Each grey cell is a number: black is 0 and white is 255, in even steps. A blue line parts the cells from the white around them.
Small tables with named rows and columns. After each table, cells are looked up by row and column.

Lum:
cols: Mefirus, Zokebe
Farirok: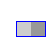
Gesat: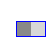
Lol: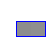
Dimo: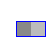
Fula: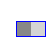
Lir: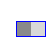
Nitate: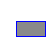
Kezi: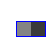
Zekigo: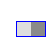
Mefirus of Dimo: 137
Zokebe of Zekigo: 138
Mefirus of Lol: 141
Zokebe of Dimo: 188
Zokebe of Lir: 216
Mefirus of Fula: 136
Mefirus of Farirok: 205
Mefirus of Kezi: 132
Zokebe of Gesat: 215
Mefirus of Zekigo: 222
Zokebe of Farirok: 152
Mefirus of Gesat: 137
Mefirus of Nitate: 138
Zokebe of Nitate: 138
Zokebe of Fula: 212
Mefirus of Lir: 138
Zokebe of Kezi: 58
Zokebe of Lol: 143

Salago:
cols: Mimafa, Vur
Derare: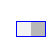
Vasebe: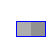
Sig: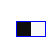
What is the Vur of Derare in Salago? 184
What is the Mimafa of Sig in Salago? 13
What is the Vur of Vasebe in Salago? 145
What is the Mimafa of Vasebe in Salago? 174
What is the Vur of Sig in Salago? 248
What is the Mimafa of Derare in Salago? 243

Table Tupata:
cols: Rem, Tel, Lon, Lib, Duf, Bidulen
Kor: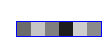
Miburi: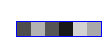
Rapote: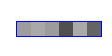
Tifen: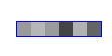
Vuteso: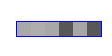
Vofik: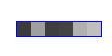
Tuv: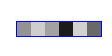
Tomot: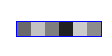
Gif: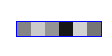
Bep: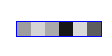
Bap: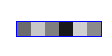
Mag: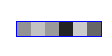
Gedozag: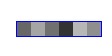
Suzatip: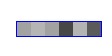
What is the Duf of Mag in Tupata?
203
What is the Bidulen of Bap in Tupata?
139
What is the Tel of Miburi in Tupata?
178
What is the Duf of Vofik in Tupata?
176
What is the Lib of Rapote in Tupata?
80
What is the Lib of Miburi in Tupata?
24
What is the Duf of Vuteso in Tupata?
166
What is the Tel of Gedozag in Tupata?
165
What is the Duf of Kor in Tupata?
206
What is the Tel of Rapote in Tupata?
169

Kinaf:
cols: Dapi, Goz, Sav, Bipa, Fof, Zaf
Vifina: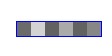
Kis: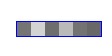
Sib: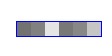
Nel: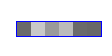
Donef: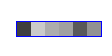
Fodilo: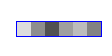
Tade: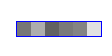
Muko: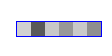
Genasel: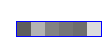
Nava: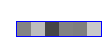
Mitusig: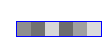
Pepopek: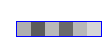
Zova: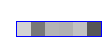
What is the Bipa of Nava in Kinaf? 130
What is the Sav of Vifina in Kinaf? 98
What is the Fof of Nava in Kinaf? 127
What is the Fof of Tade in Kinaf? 132
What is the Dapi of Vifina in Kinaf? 107
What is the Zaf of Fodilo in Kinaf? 131
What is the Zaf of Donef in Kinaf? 146
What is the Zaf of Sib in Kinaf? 197
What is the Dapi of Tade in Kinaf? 119
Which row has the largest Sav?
Sib

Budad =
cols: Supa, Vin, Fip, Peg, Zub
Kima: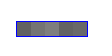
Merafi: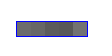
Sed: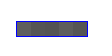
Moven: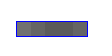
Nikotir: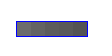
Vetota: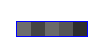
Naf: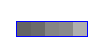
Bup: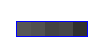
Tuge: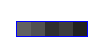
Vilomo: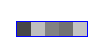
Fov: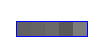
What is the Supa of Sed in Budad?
95
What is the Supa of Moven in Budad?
113
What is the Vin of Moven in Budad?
101
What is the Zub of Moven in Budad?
101
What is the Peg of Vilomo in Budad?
114
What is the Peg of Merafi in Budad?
88

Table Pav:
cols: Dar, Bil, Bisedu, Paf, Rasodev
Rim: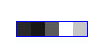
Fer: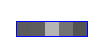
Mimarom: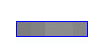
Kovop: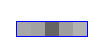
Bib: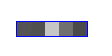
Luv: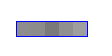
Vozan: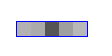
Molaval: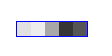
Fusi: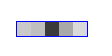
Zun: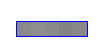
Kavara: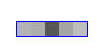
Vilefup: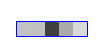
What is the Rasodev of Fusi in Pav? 217
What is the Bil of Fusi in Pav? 191
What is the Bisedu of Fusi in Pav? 58
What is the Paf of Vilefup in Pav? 170
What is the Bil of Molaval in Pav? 237
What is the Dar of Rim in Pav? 41
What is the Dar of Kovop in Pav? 168
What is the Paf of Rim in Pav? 254
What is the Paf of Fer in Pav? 116
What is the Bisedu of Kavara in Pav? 87
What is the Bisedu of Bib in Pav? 198
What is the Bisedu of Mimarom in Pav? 141
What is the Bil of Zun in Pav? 142
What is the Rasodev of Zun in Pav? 137
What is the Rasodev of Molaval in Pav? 85
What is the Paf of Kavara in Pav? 166
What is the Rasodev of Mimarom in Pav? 134
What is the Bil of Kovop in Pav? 162
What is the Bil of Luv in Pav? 140
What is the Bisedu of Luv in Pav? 122
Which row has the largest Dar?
Molaval

